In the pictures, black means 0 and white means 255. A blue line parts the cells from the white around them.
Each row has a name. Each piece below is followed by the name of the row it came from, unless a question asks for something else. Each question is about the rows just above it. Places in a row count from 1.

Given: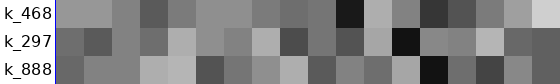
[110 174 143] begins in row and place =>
k_297, 4
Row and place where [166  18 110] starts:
k_888, 13
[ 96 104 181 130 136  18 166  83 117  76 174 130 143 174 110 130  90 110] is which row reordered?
k_297

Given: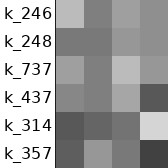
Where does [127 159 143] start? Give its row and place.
k_246, 2
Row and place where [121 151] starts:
k_248, 2
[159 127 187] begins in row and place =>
k_737, 1
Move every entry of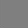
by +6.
[133]

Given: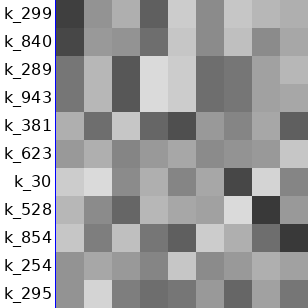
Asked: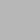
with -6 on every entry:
[177]
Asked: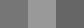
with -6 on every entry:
[112 147  96]
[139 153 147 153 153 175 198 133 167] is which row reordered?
k_623

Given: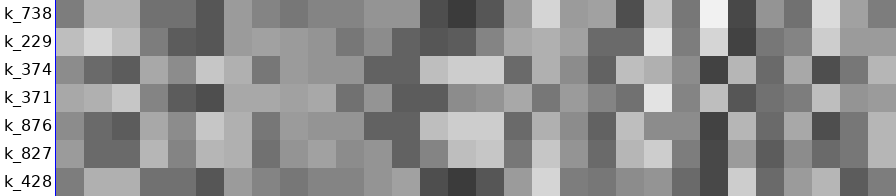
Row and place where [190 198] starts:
k_827, 15
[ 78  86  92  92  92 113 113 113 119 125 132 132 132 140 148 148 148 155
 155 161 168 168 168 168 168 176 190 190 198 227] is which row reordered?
k_371
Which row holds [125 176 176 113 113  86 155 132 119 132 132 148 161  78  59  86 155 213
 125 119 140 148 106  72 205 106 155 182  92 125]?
k_428
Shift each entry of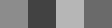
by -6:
[134  60 176 100]
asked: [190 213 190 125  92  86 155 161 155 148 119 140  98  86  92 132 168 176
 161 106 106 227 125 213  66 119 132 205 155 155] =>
k_229
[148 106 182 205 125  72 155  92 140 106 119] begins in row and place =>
k_827, 19

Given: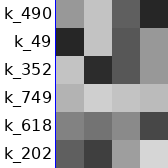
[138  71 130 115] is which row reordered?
k_618
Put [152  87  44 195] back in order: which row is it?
k_352
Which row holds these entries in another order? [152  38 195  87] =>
k_49
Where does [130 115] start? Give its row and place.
k_618, 1

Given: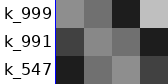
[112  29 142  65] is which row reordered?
k_547
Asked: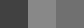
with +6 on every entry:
[ 71 142 118]
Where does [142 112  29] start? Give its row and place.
k_999, 1

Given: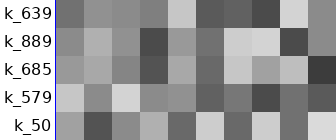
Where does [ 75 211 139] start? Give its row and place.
k_639, 8
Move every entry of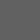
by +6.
[103]
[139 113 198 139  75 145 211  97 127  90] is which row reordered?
k_639

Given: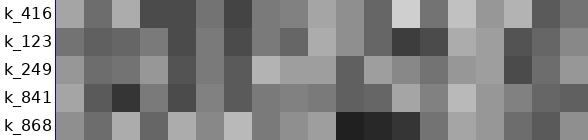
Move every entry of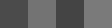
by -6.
[ 69 109  62 116]
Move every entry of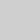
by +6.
[213]
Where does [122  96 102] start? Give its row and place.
k_841, 10

